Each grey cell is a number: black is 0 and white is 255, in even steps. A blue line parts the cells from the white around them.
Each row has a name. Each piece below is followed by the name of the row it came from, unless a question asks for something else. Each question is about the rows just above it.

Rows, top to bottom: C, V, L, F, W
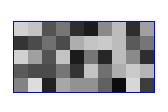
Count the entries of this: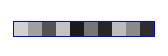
10
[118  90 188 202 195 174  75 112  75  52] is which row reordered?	V
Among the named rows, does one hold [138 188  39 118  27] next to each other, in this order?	no
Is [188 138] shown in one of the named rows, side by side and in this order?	yes
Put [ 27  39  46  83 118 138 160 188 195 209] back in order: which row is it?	L
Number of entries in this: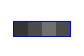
4
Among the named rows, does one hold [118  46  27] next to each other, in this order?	yes

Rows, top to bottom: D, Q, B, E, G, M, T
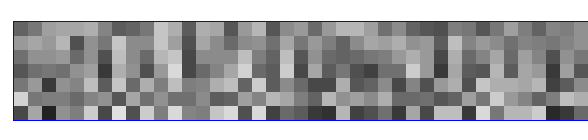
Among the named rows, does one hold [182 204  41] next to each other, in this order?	yes
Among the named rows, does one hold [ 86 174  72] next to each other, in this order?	no

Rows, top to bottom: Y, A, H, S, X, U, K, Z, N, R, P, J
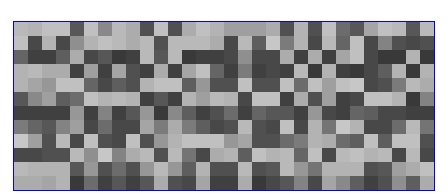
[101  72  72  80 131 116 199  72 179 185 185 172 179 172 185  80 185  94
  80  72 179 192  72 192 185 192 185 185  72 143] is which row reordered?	R
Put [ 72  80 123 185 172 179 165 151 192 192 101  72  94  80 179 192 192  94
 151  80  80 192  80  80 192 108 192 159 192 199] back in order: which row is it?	X
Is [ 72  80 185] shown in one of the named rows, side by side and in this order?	yes
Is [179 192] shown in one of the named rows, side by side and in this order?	yes
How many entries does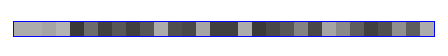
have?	30
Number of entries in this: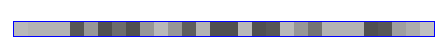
30
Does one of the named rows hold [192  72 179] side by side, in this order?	yes

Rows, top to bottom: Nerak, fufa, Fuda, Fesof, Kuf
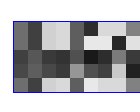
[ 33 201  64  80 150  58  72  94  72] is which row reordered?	Fesof
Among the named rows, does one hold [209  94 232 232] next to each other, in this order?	no

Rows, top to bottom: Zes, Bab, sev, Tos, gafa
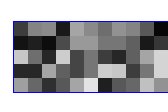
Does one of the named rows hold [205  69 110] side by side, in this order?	no
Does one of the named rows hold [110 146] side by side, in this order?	yes
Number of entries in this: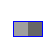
2
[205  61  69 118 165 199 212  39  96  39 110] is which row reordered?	sev

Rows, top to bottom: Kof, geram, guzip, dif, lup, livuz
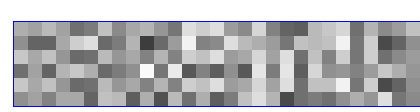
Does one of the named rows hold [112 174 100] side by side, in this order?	no
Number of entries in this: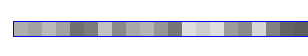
21

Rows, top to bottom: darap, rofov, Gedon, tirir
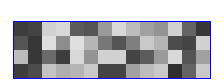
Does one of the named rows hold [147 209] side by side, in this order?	yes
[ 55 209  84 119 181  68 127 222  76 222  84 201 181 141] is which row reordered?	rofov
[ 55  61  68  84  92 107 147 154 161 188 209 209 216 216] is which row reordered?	Gedon
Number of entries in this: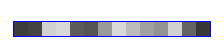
14
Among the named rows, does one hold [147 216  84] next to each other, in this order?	no
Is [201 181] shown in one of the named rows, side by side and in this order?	yes

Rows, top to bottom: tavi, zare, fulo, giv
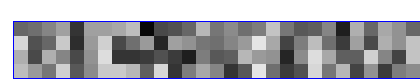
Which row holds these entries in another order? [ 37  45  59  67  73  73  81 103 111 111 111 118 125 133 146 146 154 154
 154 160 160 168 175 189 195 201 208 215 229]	zare
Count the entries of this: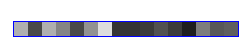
16
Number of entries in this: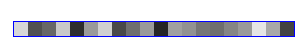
20

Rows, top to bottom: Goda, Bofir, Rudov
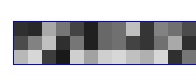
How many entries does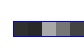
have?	5
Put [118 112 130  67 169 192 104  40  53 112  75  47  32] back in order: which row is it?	Goda
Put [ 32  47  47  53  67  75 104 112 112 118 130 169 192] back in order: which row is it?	Bofir
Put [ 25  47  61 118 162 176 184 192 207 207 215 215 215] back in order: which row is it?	Rudov
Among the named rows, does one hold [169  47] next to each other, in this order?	yes
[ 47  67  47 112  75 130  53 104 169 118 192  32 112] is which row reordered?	Bofir

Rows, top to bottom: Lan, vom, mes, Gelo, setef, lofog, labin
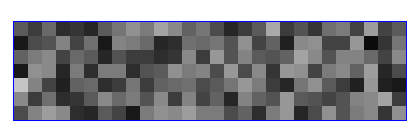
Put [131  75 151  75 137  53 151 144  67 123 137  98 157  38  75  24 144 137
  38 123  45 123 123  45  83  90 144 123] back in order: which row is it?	Gelo
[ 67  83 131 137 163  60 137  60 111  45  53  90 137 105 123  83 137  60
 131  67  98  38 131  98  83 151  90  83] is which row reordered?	lofog

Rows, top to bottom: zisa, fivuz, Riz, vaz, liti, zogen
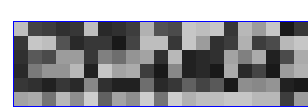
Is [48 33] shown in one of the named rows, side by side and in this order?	yes
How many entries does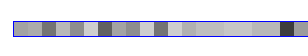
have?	21
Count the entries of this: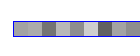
9
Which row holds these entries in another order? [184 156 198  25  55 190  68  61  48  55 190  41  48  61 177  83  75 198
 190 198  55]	zisa
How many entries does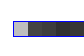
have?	5

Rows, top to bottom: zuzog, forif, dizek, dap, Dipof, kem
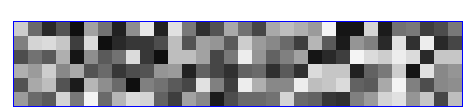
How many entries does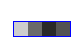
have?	4
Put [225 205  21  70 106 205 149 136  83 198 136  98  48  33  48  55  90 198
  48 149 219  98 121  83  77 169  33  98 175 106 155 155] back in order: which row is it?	dap
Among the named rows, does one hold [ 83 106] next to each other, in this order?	yes
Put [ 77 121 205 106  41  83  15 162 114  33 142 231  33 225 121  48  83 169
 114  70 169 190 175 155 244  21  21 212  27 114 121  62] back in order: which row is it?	zuzog
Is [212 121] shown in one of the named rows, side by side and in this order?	yes
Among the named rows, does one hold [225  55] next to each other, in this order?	no

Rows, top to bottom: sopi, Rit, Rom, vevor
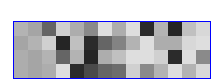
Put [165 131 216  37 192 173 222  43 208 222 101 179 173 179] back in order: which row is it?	Rit
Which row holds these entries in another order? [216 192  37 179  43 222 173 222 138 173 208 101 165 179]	sopi
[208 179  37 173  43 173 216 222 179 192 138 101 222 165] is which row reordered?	sopi
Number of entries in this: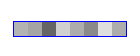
8
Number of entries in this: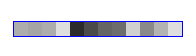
12

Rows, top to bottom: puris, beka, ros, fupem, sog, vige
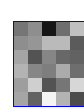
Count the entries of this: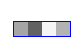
4
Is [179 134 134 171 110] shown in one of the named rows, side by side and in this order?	no

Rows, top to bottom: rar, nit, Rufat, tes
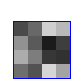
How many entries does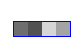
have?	4
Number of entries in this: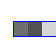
3

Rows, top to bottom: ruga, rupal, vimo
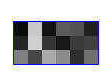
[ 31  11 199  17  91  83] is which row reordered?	ruga
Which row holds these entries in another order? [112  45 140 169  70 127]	vimo
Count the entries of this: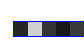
5
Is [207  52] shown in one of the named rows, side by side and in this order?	yes
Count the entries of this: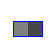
2
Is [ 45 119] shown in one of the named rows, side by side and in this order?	no

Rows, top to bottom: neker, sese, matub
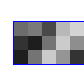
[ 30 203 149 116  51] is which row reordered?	matub
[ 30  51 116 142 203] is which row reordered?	sese

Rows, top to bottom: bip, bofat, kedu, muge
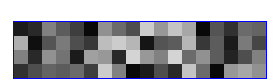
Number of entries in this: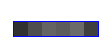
6
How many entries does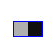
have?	2
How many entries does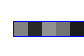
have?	5
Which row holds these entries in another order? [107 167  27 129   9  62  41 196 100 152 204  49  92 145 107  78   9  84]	bip
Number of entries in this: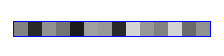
14
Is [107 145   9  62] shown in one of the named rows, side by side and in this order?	no

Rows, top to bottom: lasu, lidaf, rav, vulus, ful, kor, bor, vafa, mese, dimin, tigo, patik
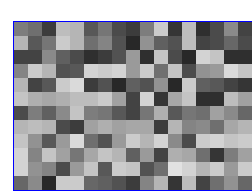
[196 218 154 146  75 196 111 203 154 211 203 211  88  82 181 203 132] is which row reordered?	vulus
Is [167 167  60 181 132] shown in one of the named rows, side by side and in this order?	yes
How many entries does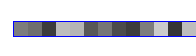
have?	13
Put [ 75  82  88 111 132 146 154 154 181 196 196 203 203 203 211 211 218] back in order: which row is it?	vulus

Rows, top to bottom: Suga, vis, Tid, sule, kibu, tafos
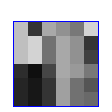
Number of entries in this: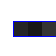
3
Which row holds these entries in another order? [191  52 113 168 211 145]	vis
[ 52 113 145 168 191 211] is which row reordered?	vis

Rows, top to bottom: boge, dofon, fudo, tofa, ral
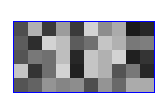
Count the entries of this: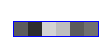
6
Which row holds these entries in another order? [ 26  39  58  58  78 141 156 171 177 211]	boge
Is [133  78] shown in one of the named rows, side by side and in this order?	no
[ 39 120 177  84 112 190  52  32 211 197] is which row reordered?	fudo
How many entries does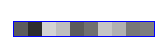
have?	10
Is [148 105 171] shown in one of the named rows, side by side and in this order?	yes

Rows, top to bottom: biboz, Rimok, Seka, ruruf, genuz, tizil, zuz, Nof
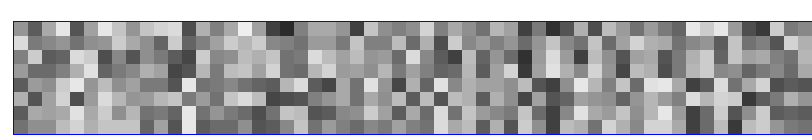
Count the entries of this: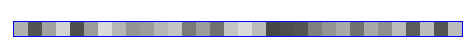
32
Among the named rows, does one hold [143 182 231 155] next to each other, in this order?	yes
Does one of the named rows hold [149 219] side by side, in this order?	no
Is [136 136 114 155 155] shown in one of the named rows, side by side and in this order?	no
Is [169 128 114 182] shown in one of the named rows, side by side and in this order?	yes

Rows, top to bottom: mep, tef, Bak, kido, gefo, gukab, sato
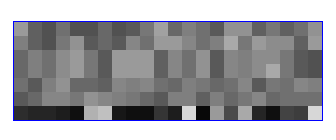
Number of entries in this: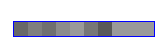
10
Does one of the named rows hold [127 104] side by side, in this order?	yes
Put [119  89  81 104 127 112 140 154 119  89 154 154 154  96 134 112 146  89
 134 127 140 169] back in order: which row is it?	kido
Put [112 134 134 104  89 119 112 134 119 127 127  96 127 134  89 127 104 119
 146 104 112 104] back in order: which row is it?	gukab
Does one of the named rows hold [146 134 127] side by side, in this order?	yes

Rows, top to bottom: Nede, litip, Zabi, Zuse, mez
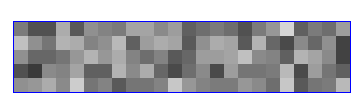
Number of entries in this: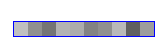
10
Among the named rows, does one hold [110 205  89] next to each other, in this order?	no

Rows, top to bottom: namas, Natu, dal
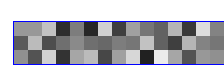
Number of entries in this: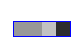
4
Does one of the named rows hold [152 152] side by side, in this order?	yes
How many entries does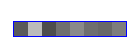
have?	8

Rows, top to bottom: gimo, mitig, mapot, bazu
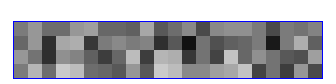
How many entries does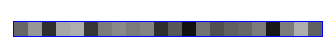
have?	22
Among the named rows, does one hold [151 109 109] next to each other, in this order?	yes
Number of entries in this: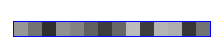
14

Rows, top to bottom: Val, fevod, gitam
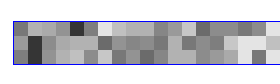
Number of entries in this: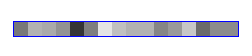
16
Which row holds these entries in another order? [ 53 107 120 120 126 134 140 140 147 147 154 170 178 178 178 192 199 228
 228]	gitam
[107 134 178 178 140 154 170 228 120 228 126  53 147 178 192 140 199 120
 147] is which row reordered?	gitam
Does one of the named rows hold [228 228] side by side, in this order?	yes
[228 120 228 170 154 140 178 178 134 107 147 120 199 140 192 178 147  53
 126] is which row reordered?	gitam
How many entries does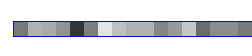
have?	17

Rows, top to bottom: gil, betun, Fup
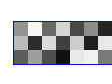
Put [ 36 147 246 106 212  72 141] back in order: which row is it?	gil
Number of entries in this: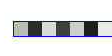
7
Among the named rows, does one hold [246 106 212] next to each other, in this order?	yes
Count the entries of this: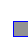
1

